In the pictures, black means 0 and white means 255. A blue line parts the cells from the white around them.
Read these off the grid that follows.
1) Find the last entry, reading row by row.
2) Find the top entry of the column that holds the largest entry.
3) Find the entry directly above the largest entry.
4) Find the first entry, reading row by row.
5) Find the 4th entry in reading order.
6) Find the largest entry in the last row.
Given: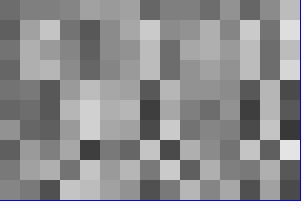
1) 74
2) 188
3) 56
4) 109
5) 133
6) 196

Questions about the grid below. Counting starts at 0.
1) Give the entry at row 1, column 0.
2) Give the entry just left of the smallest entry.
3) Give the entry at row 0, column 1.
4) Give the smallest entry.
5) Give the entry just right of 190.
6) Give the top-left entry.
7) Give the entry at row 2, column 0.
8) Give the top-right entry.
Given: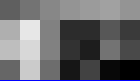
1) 175
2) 8
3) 115
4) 0
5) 216
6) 95
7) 190
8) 148

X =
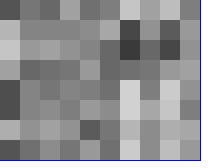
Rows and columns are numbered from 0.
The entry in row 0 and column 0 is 84
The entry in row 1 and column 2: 132
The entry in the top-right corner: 126
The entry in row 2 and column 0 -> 197
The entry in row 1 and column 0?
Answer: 181
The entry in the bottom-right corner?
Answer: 153
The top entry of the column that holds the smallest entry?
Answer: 197
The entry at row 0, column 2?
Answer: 104
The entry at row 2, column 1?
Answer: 153
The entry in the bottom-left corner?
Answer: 84
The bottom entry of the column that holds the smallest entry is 203
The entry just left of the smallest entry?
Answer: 104
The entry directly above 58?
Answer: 71
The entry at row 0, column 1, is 118

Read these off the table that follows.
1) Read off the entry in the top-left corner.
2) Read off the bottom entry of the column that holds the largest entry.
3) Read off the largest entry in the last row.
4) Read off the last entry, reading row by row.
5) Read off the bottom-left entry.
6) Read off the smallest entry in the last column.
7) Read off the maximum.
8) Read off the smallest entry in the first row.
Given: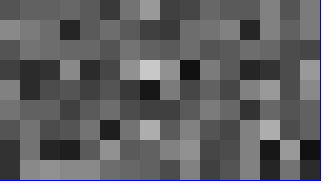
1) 84
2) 97
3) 145
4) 43
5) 50
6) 17
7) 200
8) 57

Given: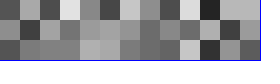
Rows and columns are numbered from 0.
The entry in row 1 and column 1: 64
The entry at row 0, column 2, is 77
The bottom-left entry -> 84
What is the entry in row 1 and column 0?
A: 142
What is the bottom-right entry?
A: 92
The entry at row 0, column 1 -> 169
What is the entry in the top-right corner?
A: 184
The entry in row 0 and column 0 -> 84
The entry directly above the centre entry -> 198

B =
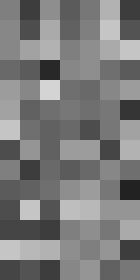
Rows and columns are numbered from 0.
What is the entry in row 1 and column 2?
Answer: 170
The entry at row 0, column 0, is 127
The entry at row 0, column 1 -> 61
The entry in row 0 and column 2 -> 142
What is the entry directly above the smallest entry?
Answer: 111
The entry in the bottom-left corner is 69
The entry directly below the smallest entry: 149
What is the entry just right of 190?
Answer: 184
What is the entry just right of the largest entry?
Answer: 111
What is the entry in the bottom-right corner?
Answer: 119
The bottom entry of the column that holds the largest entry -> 61
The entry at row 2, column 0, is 135
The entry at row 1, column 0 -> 135
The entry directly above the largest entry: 40
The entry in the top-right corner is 61
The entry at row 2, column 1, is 162
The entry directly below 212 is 111
